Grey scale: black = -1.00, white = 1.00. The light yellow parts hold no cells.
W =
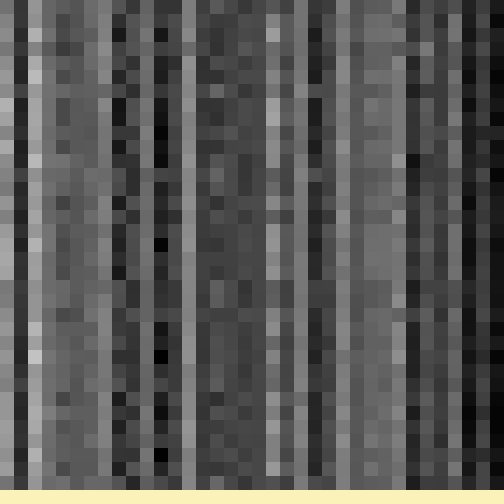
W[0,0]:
-0.11
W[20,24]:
-0.02
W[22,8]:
-0.56
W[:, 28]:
[-0.05, -0.27, -0.09, -0.31, 0.00, -0.07, -0.08, -0.07, -0.07, -0.07, -0.07, 0.13, -0.12, -0.04, -0.20, 0.06, -0.12, -0.05, -0.10, -0.09, -0.05, 0.08, -0.23, 0.04, 0.02, 0.11, -0.12, -0.06, -0.09, 0.03, -0.10, -0.02, -0.08, -0.14, -0.06]
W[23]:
[0.18, -0.60, 0.41, -0.14, -0.28, -0.28, -0.27, 0.02, -0.54, -0.58, -0.13, -0.84, -0.54, 0.07, -0.56, -0.42, -0.45, -0.51, -0.46, 0.09, -0.45, -0.02, -0.71, -0.46, 0.04, -0.31, -0.23, -0.18, 0.04, -0.73, -0.35, -0.50, -0.25, -0.85, -0.58, -0.91]
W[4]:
[0.10, -0.69, 0.33, -0.17, -0.29, -0.34, -0.17, -0.01, -0.44, -0.61, -0.13, -0.75, -0.63, 0.13, -0.62, -0.41, -0.44, -0.52, -0.45, -0.13, -0.48, -0.10, -0.74, -0.55, 0.05, -0.38, -0.25, -0.23, 0.00, -0.70, -0.28, -0.50, -0.33, -0.82, -0.57, -0.89]
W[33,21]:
-0.11
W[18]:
[0.31, -0.61, 0.23, -0.18, -0.38, -0.32, -0.19, -0.02, -0.65, -0.42, -0.12, -0.64, -0.43, 0.01, -0.49, -0.49, -0.49, -0.45, -0.45, 0.03, -0.34, -0.05, -0.68, -0.41, -0.01, -0.34, -0.12, -0.13, -0.10, -0.64, -0.37, -0.60, -0.15, -0.88, -0.51, -0.85]
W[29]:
[0.18, -0.70, 0.34, -0.02, -0.20, -0.26, -0.26, -0.03, -0.56, -0.62, -0.08, -0.90, -0.54, 0.07, -0.59, -0.38, -0.42, -0.54, -0.47, -0.02, -0.47, 0.03, -0.70, -0.47, 0.06, -0.31, -0.24, -0.15, 0.03, -0.78, -0.38, -0.51, -0.22, -0.95, -0.63, -0.96]
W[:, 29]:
[-0.68, -0.54, -0.60, -0.40, -0.70, -0.60, -0.76, -0.58, -0.60, -0.59, -0.61, -0.87, -0.74, -0.70, -0.56, -0.63, -0.66, -0.56, -0.64, -0.57, -0.77, -0.71, -0.50, -0.73, -0.76, -0.73, -0.74, -0.62, -0.55, -0.78, -0.60, -0.71, -0.68, -0.61, -0.77]
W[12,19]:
-0.29
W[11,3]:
-0.10
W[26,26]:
-0.20
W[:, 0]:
[-0.11, 0.02, 0.09, -0.07, 0.10, 0.19, 0.08, 0.39, 0.26, 0.04, 0.32, 0.09, 0.02, -0.05, 0.16, 0.00, 0.21, 0.29, 0.31, 0.27, -0.06, -0.03, 0.09, 0.18, 0.05, 0.16, 0.06, 0.00, 0.18, 0.18, 0.23, 0.20, 0.13, 0.22, -0.10]
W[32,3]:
-0.18
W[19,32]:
-0.12
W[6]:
[0.08, -0.48, 0.19, -0.12, -0.20, -0.26, -0.25, -0.20, -0.44, -0.63, -0.19, -0.57, -0.43, 0.04, -0.45, -0.21, -0.41, -0.57, -0.48, -0.10, -0.45, 0.03, -0.41, -0.42, -0.05, -0.31, -0.31, -0.25, -0.08, -0.76, -0.53, -0.54, -0.23, -0.75, -0.49, -0.88]
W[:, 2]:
[0.17, 0.13, 0.38, 0.03, 0.33, 0.46, 0.19, 0.29, 0.30, 0.28, 0.20, 0.44, 0.13, 0.25, 0.20, 0.29, 0.18, 0.40, 0.23, 0.25, 0.12, 0.16, 0.16, 0.41, 0.25, 0.52, 0.18, 0.22, 0.29, 0.34, 0.32, 0.18, 0.38, 0.22, 0.17]
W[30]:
[0.23, -0.62, 0.32, -0.14, -0.36, -0.31, -0.26, 0.02, -0.75, -0.41, -0.14, -0.72, -0.41, 0.16, -0.54, -0.52, -0.47, -0.44, -0.45, 0.18, -0.34, -0.02, -0.72, -0.37, -0.04, -0.32, -0.17, -0.21, -0.10, -0.60, -0.32, -0.55, -0.15, -0.92, -0.49, -0.96]
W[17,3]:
-0.10
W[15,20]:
-0.50
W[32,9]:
-0.60
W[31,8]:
-0.57
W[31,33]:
-0.87
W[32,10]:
-0.09
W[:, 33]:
[-0.73, -0.77, -0.83, -0.70, -0.82, -0.89, -0.75, -0.89, -0.74, -0.79, -0.80, -0.74, -0.71, -0.81, -0.91, -0.77, -0.81, -0.88, -0.88, -0.82, -0.69, -0.76, -0.86, -0.85, -0.76, -0.84, -0.74, -0.80, -0.88, -0.95, -0.92, -0.87, -0.71, -0.83, -0.70]
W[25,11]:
-0.99
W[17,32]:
-0.13
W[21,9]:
-0.62
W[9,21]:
-0.14
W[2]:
[0.09, -0.67, 0.38, -0.12, -0.43, -0.32, -0.27, 0.00, -0.81, -0.37, -0.09, -0.83, -0.44, 0.06, -0.52, -0.59, -0.49, -0.43, -0.44, 0.22, -0.30, -0.12, -0.78, -0.36, -0.04, -0.31, -0.14, -0.13, -0.09, -0.60, -0.34, -0.51, -0.10, -0.83, -0.56, -0.75]
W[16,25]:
-0.32
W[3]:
[-0.07, -0.56, 0.03, -0.30, -0.54, -0.44, -0.15, 0.08, -0.50, -0.35, -0.21, -0.51, -0.46, -0.17, -0.45, -0.61, -0.48, -0.33, -0.40, -0.17, -0.35, -0.14, -0.68, -0.47, -0.08, -0.45, -0.24, -0.24, -0.31, -0.40, -0.06, -0.54, -0.31, -0.70, -0.43, -0.80]
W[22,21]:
-0.05
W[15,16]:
-0.44

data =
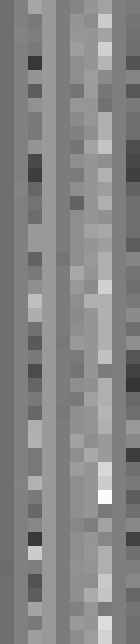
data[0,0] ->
-0.14
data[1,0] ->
-0.14
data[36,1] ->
0.00
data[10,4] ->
-0.03
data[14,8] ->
-0.01
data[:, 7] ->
[0.27, 0.59, 0.28, 0.63, 0.41, 0.09, -0.07, -0.11, 0.37, 0.37, 0.53, 0.11, 0.39, 0.23, 0.37, 0.13, 0.32, 0.25, 0.37, 0.37, 0.63, 0.37, 0.38, 0.37, 0.37, 0.52, -0.03, 0.37, 0.37, 0.42, 0.37, 0.19, 0.21, 0.69, 0.60, 0.97, -0.06, 0.27, 0.06, 0.37, 0.37, 0.58, 0.54, -0.04, 0.73, 0.65]
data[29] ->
[-0.14, 0.00, -0.19, 0.20, -0.05, 0.13, 0.17, 0.42, -0.01, -0.13]
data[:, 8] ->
[-0.01, -0.01, -0.01, -0.01, -0.01, -0.01, -0.01, -0.01, -0.01, -0.01, -0.01, -0.01, -0.01, -0.01, -0.01, -0.01, -0.01, -0.01, -0.01, -0.01, -0.01, -0.01, -0.01, -0.01, -0.01, -0.01, -0.01, -0.01, -0.01, -0.01, -0.01, -0.01, -0.01, -0.01, -0.01, -0.01, -0.01, -0.01, -0.01, -0.01, -0.01, -0.01, -0.01, -0.01, -0.01, -0.01]
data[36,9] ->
-0.13
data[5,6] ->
0.23
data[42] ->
[-0.14, 0.00, -0.27, 0.20, -0.03, 0.12, 0.34, 0.54, -0.01, -0.20]
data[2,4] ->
-0.03
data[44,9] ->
-0.13
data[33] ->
[-0.14, 0.00, -0.06, 0.20, -0.03, 0.22, 0.17, 0.69, -0.01, -0.13]
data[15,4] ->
-0.03
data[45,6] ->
0.23
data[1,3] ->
0.20
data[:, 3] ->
[0.20, 0.20, 0.20, 0.20, 0.20, 0.20, 0.20, 0.20, 0.20, 0.20, 0.20, 0.20, 0.20, 0.20, 0.20, 0.20, 0.20, 0.20, 0.20, 0.20, 0.20, 0.20, 0.20, 0.20, 0.20, 0.20, 0.20, 0.20, 0.20, 0.20, 0.20, 0.20, 0.20, 0.20, 0.20, 0.20, 0.20, 0.20, 0.20, 0.20, 0.20, 0.20, 0.20, 0.20, 0.20, 0.20]
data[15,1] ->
0.00
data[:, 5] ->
[0.04, 0.16, 0.18, 0.24, 0.11, 0.11, -0.09, 0.18, 0.08, 0.00, -0.09, 0.11, -0.04, 0.11, -0.22, 0.11, 0.11, 0.11, 0.11, 0.32, 0.19, 0.11, 0.09, 0.11, 0.20, -0.04, -0.09, 0.11, -0.05, 0.13, 0.13, 0.26, 0.11, 0.22, 0.11, 0.11, 0.11, 0.06, 0.11, 0.11, 0.14, 0.12, 0.12, 0.01, 0.21, 0.10]
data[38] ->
[-0.14, 0.00, -0.55, 0.20, -0.03, 0.11, 0.17, 0.06, -0.01, -0.49]
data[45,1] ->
0.00
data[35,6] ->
0.17
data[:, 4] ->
[-0.03, -0.03, -0.03, -0.03, -0.03, -0.03, -0.03, -0.03, -0.03, -0.03, -0.03, -0.03, -0.03, -0.03, -0.03, -0.03, -0.03, -0.03, -0.08, -0.03, -0.03, -0.03, -0.03, -0.03, -0.05, -0.03, -0.03, -0.03, -0.03, -0.05, -0.03, -0.03, -0.03, -0.03, -0.03, -0.03, -0.03, -0.03, -0.03, -0.03, -0.03, -0.04, -0.03, -0.03, -0.03, -0.03]
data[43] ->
[-0.14, 0.00, 0.29, 0.20, -0.03, 0.01, 0.18, -0.04, -0.01, -0.09]
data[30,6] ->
0.17
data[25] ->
[-0.14, 0.00, -0.05, 0.20, -0.03, -0.04, 0.17, 0.52, -0.01, -0.33]
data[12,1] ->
0.00
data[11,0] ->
-0.14
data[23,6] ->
0.17
